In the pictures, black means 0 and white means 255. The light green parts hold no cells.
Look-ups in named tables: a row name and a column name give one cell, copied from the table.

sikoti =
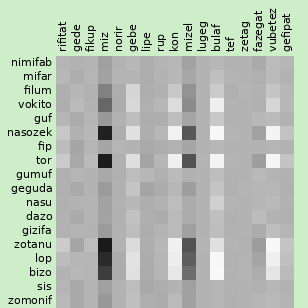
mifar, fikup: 181
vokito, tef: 179
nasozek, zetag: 179
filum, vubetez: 197
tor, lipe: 164
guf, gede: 172
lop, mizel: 94
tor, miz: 28
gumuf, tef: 178
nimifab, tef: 179
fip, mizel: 166
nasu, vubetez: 185
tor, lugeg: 180
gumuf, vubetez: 180
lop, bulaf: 247
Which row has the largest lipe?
gumuf

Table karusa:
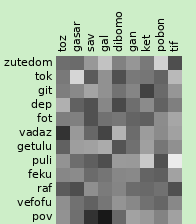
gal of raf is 123
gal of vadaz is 68
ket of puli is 201
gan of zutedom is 150
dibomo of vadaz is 179
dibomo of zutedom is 129
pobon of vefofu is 102

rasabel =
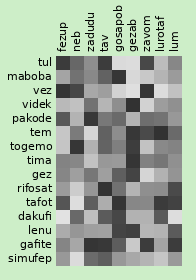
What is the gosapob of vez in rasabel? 210
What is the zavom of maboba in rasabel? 200
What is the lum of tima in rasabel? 144
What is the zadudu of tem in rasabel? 213
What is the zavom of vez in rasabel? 53
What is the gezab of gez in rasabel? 68

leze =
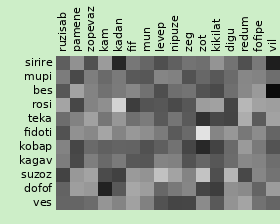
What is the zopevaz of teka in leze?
161
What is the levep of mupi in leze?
133
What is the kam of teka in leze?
118
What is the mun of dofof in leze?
157
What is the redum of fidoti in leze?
120
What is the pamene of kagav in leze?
73
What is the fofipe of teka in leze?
91
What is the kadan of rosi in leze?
211
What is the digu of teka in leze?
68
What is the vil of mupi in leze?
110
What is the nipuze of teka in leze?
117
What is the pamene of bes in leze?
162
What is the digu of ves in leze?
147
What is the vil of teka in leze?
162
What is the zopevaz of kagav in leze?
126
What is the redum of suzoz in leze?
72
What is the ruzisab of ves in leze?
101
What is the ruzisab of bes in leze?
87

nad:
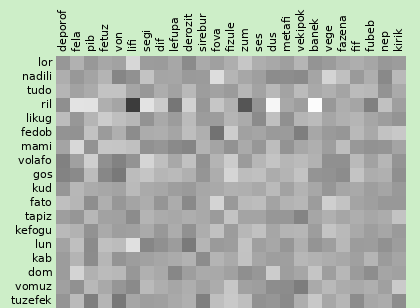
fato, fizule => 153
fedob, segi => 172
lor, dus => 168
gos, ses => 192
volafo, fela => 160
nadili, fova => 221

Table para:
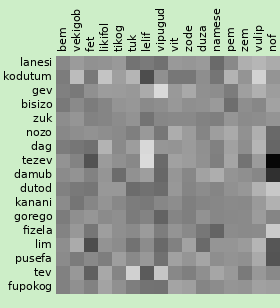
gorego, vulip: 156
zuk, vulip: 141
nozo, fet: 146
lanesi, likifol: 147
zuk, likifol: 133
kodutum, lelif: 77
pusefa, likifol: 126
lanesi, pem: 137
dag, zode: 155
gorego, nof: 133
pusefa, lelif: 152
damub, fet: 130
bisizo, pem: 110
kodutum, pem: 179
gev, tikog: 155
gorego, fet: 150
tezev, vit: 161
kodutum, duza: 142
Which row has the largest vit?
nozo

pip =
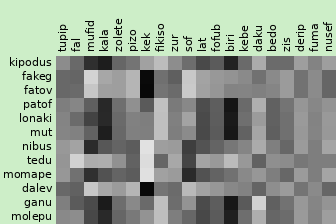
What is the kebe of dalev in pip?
130
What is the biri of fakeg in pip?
147
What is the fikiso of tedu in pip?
102
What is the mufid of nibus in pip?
43
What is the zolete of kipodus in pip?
102
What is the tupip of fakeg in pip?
104
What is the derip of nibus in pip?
155
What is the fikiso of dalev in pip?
116
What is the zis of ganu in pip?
114
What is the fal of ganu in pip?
91
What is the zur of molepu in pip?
126
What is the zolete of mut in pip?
104

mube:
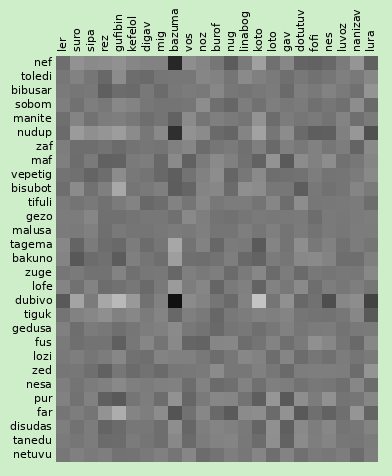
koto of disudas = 101
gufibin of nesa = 137
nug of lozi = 119
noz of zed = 122
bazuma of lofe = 155
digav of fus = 134
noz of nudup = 139
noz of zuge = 121
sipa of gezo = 134
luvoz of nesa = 111
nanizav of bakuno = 110
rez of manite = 124
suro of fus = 111
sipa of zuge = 114
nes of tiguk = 114
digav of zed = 114
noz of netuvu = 108
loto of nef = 112

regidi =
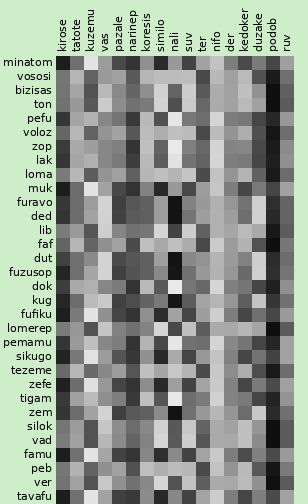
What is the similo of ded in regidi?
157
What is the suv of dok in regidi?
118
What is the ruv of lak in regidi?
144
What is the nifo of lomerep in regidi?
170
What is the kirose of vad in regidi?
123
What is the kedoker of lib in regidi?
186
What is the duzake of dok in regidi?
70
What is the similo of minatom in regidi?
42
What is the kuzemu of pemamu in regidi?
192
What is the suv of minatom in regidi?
67

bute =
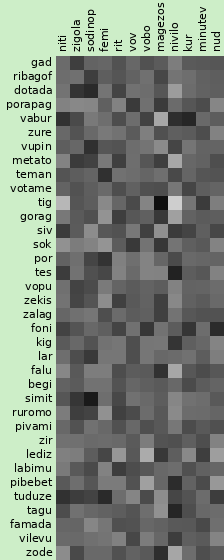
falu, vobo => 90
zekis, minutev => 91
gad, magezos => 91
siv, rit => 82
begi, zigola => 91
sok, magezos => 55
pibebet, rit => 123
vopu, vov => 91
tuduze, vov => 133
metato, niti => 131
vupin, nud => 100
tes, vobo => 131
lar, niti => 110
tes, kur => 93
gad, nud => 86

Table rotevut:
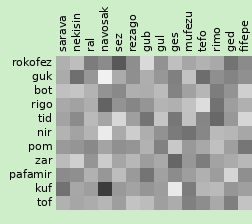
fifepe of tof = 195
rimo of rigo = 114
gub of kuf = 149
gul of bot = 187
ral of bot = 179
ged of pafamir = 213
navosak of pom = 164
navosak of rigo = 99
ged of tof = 127
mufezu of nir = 114
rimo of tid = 104
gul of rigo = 180
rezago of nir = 205
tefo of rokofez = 178
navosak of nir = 235
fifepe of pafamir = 143
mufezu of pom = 153
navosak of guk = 241
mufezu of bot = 161

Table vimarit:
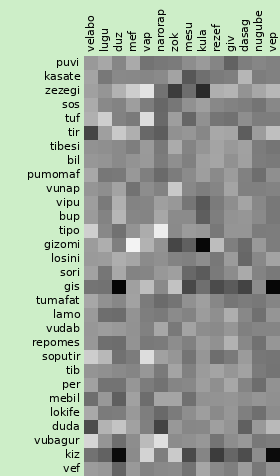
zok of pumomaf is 124
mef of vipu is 131
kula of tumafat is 159
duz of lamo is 108
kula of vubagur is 151
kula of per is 158
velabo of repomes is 152
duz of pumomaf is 121
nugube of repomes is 113
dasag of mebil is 142
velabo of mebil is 110
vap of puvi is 115
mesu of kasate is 87
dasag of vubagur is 152
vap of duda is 128
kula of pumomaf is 158
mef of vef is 153
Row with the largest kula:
vef

